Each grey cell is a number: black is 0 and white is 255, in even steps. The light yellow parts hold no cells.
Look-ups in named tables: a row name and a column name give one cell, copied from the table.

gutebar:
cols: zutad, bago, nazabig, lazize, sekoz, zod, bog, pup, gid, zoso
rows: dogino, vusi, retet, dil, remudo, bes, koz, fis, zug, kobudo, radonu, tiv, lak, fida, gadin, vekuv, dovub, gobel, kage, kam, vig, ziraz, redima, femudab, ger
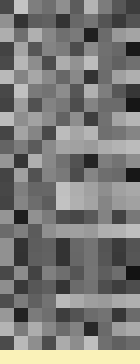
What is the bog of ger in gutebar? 190
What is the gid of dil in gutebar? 104
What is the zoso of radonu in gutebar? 187
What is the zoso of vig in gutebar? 77
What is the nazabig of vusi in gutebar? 93
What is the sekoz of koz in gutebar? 141
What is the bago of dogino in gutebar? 195
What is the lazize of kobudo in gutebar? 73
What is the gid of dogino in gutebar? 87
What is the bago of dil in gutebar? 164
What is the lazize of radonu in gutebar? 138

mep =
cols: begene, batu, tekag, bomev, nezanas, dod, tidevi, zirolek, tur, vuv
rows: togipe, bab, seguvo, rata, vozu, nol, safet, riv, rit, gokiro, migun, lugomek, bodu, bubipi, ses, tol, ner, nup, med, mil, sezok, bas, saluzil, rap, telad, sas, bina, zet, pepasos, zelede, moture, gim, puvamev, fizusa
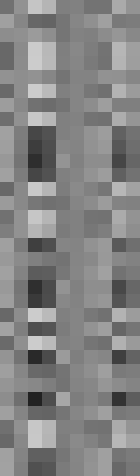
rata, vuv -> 159
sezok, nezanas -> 147
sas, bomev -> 75
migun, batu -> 122
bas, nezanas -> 136
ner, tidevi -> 119
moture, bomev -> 182
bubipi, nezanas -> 125
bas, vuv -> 109
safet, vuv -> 155
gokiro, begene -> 161
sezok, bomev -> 75
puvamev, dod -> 134
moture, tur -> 171
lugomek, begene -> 152
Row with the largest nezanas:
pepasos

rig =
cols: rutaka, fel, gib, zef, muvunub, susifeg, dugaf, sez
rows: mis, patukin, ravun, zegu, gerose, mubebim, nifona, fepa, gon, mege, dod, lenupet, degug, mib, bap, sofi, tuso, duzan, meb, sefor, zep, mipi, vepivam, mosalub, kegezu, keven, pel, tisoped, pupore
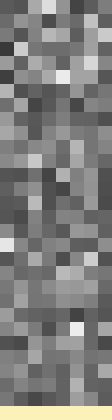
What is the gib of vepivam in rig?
98
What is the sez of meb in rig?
82
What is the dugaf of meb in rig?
205
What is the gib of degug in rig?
112
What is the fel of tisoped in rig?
131
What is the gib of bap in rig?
186
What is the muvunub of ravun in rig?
166
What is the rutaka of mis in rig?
90
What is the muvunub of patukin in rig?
123
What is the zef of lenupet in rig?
129
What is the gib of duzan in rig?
102
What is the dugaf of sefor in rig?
126
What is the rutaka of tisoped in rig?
108
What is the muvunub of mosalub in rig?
122
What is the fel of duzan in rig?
135
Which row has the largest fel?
zegu

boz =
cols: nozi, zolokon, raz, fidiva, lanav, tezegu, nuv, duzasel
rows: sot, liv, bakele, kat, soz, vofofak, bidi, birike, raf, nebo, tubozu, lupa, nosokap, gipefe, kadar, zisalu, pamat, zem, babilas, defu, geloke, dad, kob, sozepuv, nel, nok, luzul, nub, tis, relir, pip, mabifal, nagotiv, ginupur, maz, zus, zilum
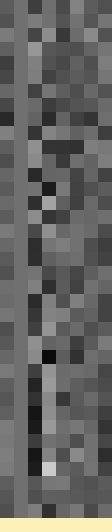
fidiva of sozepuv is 148
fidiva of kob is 131
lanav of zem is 125
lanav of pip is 110
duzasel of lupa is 126
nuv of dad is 104
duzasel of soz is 125
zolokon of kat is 112
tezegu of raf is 65
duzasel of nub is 75
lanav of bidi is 94
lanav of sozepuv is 90
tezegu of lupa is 111
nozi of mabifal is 121
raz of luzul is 63

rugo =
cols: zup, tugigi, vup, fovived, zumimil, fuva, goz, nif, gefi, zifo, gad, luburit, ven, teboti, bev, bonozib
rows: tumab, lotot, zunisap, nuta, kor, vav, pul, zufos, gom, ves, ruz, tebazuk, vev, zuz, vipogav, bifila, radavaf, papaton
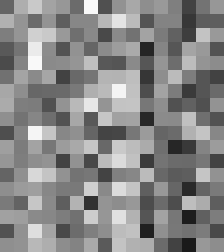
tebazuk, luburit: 116
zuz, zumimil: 122
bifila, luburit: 163
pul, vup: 103
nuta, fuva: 146
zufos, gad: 119
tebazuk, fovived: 147
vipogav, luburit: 107

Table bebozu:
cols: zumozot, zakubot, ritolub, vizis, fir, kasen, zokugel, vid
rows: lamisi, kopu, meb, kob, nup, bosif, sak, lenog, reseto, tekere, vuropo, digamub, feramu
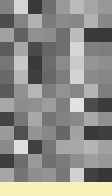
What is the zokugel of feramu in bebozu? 65
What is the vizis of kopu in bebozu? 123
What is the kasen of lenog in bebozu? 226
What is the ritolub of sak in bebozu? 182
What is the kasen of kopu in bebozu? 135
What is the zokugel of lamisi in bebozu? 165
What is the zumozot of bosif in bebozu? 105
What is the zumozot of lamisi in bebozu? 130
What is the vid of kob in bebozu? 126
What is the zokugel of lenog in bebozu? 76
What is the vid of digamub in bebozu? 151
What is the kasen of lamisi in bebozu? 187
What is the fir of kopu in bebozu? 138
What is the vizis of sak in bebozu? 126
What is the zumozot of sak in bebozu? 90
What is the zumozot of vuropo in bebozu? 138

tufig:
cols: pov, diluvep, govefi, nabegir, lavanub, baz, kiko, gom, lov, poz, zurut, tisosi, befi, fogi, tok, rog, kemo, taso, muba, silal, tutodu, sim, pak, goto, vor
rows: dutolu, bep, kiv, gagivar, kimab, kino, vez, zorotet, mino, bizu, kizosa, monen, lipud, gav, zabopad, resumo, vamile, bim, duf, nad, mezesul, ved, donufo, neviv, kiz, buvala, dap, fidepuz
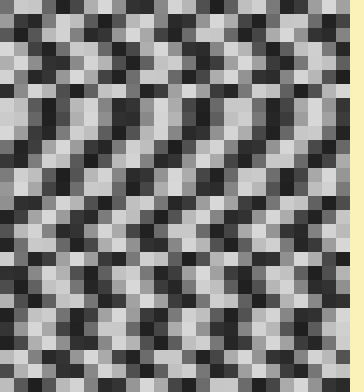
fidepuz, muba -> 33
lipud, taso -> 199
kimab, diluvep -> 214
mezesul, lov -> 161
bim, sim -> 38
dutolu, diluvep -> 202
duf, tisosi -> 192
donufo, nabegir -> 204
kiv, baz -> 129
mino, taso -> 206
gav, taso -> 211
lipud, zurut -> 52
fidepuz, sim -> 214
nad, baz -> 80
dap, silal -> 160

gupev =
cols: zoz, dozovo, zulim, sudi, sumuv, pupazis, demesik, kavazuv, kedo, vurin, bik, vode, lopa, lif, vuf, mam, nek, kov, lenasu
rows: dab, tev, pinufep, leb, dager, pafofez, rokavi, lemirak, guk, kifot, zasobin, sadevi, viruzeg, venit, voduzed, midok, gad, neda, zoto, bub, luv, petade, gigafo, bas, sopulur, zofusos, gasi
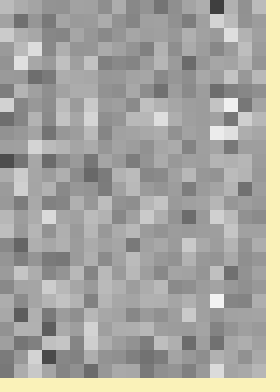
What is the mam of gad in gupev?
158
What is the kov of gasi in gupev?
168
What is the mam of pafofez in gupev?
158
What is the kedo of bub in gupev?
154
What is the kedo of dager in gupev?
137
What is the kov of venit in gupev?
113

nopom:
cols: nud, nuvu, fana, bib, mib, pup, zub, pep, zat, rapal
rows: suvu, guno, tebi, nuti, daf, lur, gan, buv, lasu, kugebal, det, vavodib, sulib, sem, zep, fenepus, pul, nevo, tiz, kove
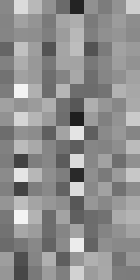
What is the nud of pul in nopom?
114
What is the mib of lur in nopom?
132
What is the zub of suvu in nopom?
145
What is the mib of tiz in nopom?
94
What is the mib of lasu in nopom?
110
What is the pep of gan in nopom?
115
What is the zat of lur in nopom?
144
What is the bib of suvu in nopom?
145

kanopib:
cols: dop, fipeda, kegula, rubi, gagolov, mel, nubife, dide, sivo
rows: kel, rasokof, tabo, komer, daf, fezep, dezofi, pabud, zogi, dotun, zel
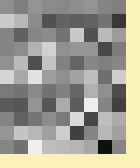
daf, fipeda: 186
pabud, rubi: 86
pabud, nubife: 238
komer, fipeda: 140
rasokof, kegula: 139
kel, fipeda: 126
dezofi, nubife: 176

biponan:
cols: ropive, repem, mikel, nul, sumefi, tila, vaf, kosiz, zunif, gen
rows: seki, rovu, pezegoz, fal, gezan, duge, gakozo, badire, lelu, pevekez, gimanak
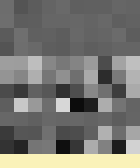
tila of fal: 100
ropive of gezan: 158
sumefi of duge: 144
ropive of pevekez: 58
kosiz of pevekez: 177
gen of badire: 100
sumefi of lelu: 102
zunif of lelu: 93
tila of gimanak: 54

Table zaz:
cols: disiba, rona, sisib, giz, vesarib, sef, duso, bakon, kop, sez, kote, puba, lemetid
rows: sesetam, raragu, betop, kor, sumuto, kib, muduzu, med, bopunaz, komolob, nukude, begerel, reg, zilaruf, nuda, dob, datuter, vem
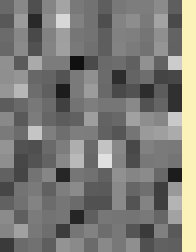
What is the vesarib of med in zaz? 64
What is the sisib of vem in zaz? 113
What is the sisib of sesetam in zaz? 79
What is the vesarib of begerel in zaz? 136
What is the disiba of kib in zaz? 143
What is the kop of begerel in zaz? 131
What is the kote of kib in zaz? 110
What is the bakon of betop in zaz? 94
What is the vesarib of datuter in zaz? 60
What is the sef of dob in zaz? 37
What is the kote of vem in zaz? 80
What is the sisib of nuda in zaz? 131
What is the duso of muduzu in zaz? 156
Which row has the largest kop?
reg

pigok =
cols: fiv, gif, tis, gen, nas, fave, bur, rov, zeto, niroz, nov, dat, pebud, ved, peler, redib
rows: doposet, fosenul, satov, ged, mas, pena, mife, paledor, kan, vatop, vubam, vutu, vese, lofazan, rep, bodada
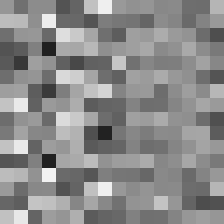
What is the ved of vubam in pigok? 146
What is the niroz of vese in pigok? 117
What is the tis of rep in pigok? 196
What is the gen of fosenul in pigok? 237
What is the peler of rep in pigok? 77
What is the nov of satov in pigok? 154
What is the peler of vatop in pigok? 166
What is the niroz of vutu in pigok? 159
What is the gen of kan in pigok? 106
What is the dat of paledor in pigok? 111
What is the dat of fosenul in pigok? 140
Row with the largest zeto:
mas

